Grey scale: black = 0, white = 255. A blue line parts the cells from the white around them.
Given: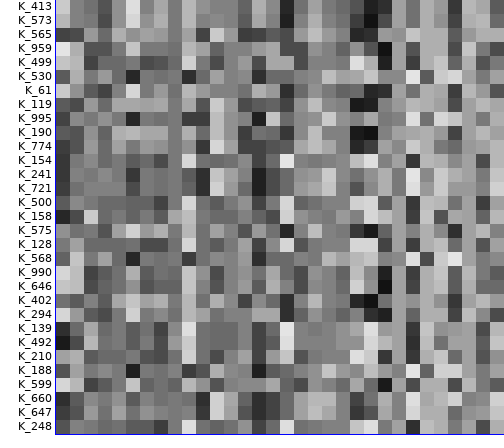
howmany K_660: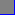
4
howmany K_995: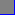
3

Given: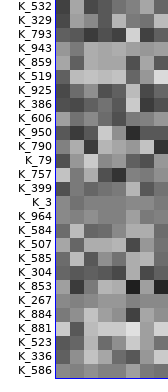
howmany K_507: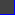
0
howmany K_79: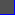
2
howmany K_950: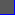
4

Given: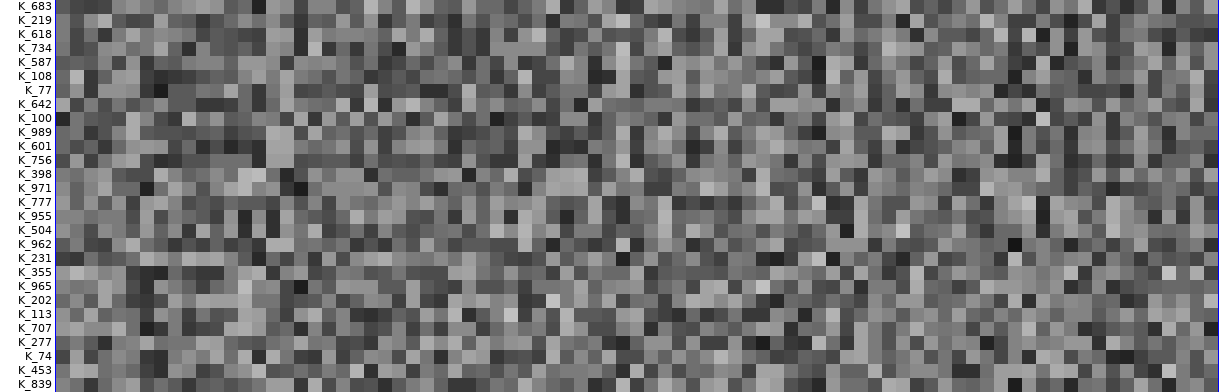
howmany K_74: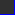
4
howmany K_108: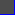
1
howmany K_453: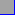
6

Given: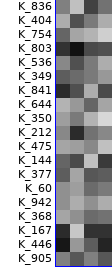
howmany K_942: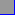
0
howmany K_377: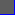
2
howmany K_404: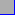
2

